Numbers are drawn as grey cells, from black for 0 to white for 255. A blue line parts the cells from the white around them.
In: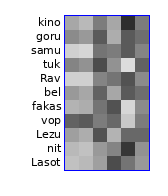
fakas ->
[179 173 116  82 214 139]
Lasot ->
[193 185 159  76 116 153]
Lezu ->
[159 173  82 179 104 104]

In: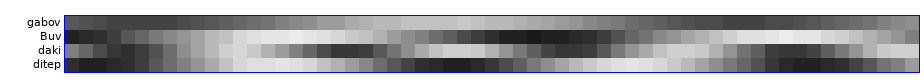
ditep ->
[ 47  33  33  41  47  61  87 109 128 148 170 193 215 223 223 229 223 215
 193 177 156 136 109  87  67  47  41  33  33  41  55  75  95 121 142 164
 185 201 215 223 229 223 215 201 185 164 142 121 102  81  55  41  33  33
  41  47  67  87 115 128 156]
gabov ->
[ 87  81  75  67  67  67  67  67  75  81  87  95 102 109 115 128 136 142
 156 156 170 177 185 185 193 193 193 193 201 193 185 185 177 170 164 156
 148 136 128 121 109 102  95  87  81  75  75  67  67  67  75  75  81  87
  95 102 109 115 128 136 142]

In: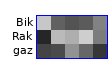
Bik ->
[199  97  83  91 130]
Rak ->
[ 38 186 174 206 124]
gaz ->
[ 68  75 146 103  54]

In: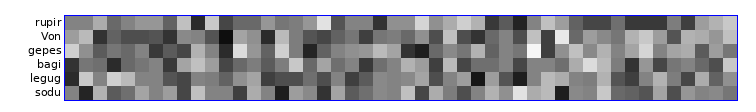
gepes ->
[207 144  91 118 105 131  57  91  70 178 131  43 220 150  98 207 125  36
  98 131 144 150 186 164  51  30 105 137 118 178  98 131 118 246  63 144
 192 137 178 131 164 213 131 164 172  91 157 118]
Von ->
[157 186  51  98  78  78  84  51 137 131  84  14 164 144  43 186 125  84
  70  98 118  63 118 125 105 144  78 192  78  51 105 131  78 192  63 232
 105 157 137 118 178 200 157  84 178 172 150 192]
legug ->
[ 43 200 131 207 186 131 131  84  70 131 125  98 144 164  63  78  78 111
  78 131  63  91 137 131 137 164  78 131 157  22 157  84  30 131 186 172
 131 125 178  84  63 131 178 125  70 172  98 144]
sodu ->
[131  36 178  91 111 164 131 157  70 192 131 131  63 172 131  30 157 137
  51 164  91 111 137 131 192  70 172 125  78 131 178 144 226 172 186  30
 137 131 200 105  98  84 164  78 150 131 137 118]

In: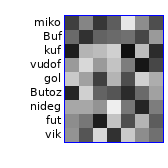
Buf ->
[106  49  99 106 112  71 154]
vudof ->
[154 216 154 195 125  22  71]
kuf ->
[ 29 180 188 208  16 188  43]
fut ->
[141 119  29 195  78 180  93]
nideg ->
[167 167 147 238 119  37 125]

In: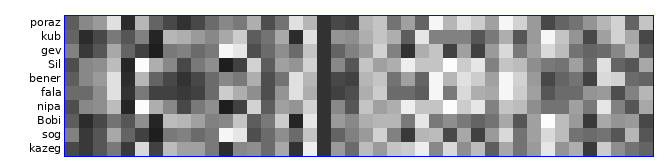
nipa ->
[ 78 136 142 188  37 252 174 136  72 121 142  30  65 210  93 160 148 210
  50 136  86 196 160 174 238 196 196 252 204 230 129 196 188 142 115 115
 160 121 230 129  86 168]
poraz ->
[ 93 136 154 224  44 182 100  72  50  72 107 136 121 174  78 115 224 182
  50  72  65 182 196 115 160 100 246 182 224 204 160 246 210 154  72 100
 115 148 182 210 100 196]

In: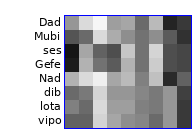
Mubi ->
[ 84 106 218 172 142 114 142  91  49]
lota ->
[128 106 218 158 158 128 121 150  57]
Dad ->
[150 218 246 158 166 106 186  36  57]

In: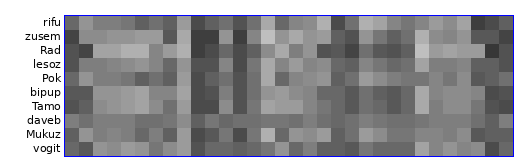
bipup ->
[ 88  88 148 148 155 163 133 133 163  75  82 126  82 112 148 155 140 133
 104 104  88 112  96  88 104 169 133 140 140 133  75  82]
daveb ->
[126 112 126 126 126 112 112 118 140  96 118 104 112 112 118 118 112 126
 112 104 112 126 118 112 112 118 126 126 126 112  96 126]

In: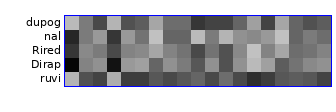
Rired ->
[ 54 137 123  73 131 137 166 131 115  73 115  81 137 193 131 166 109 115
 131]
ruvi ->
[180  81  67 173  61  61  87  73  87 101  73 109  73  46  61  87  93  87
  67]
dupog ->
[186 123  73 180  81  93 166 109 109  54  67  67 101 160  67 166 101  81
  93]

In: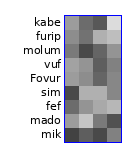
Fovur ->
[156 141 101 135]
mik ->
[ 66  94  73 129]
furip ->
[141 114 176 190]

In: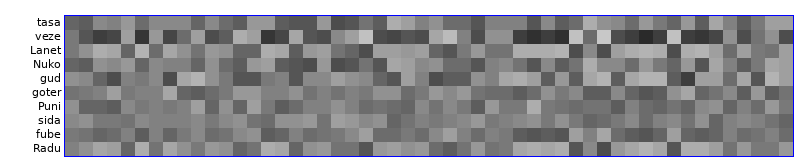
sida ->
[137 145 121 121 115 137 129 129 129 137 121 137 145 115 108 145 145 152
 115 159 152 137 145 101 115 129 121 129 137 152 121 129 137 145 121 145
 121 101 108 121 137 108 129 137 115 145 101 129 137 129 115 101]
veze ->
[121  85  62  70 159  54 152  70 108 159  77  93 173 159  54  70 166  85
  77 137 159 193  77  70  85  77 166 187 129  77 145 145  62  48  62  48
 193 108 200  77  62  42  62 193  62  54  70 145  77 115 145  77]
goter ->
[115 121 129 159 121 129 129 166 101  93 108 121 152 152 129 129 145 115
 129 115 129 121 145 145 108 121 152 137 152 115 108 108  93 108 145 121
 137  93  93 137 101  85  93 145 166 101 115 137  93 152  93 115]
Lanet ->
[121 145 173 166 101 179 108 166 145 115 152 145 101 101 173 166  93 152
 159 115 101  77 159 159 152 159 101  85 121 152 115 115 173 173 173 179
  77 137  77 159 173 179 173  77 173 179 159 108 159 121 115 159]
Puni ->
[145 101 101  93 137 121 129 121 129 159 101 145 101 159 121  93 108 129
 129 145 129 108 115 108 101 137 115 137 121  93 152 121 121 173 121 115
 108 115 115  93 129 108 101 115 101 137 145 101 129 108 152 121]

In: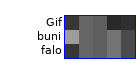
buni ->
[157 102  94 115  74]

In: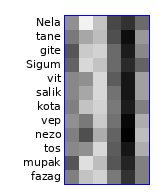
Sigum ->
[ 99 216 195 106  42  99]
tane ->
[121 167 189  79  14 152]
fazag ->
[128 195 210 121  50 128]

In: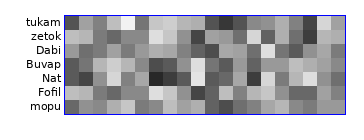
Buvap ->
[ 90 117 182 206 182 137  77  90 145 222 117  90 153  98 153 153 190 175
 161 137]
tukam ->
[ 83 161 129 190 242 117 198 206 182 175  83  55  83 137 145 175 129  69
 214 161]
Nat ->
[ 90  69 145 214 129 167  40  61  90 228  90 104 167  61 214 123 182 222
 145 111]
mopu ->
[104 145 137 175 198 123 137 190 161 175  98  77 111 129 167 182 137 123
 153 153]

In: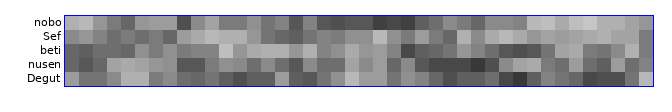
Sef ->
[138 150 131 110 123 110 123 103 156 170 184 176 176 150 116 103  95 116
 131 123 144 144 184 144 123 156 123 103 176 138 170 184 170 150 163 156
 163 170 176 163 163 123]
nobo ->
[176 184 150 123 103 150 156 156  79 138 163 123 123 144 116 131  87 131
  87  79  87  87  64  72  64  95 110 138 123 103 138 138 131 184 190 170
 190 198 176 176 163 150]
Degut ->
[156 116 116 138 176 176 123 138 110 103 116  95  79  95  95 156  95  87
 116 144 184 156 156 116 144 131 103  79  95  95 110  72  56  95 131 116
 103  72  79  79 116 184]

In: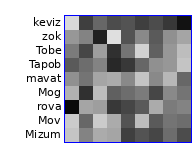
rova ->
[ 10 165 158  56  70  90 171 123 131]
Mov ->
[203 103 203 171  83 189  90 116 109]
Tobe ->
[123  70 158  48 116 210  96 151 189]
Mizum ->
[196 131 171 165  63  83  70 109  76]

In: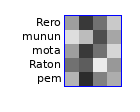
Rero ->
[158  57 113 201]
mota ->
[158  57 113 214]
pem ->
[180  44 129 173]

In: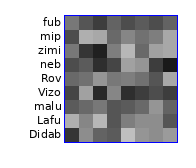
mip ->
[ 77 175 168 105 134 113 126 168]
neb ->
[ 77  91  46  69 161 149  61  25]

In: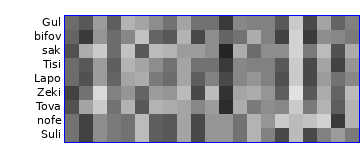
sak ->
[ 81 172 202 108 194  88 187 179 156 156 141  36 172 108 141 141 210 122
 187  81 172]
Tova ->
[ 81 164 202 114 179  88 179 172 164 135 156  44 172 122 141 135 202 122
 179  94 179]
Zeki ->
[ 66 114 217 129 149 100 156 149 187  73 187  50 164 172 149  94 225  88
 172 100 187]

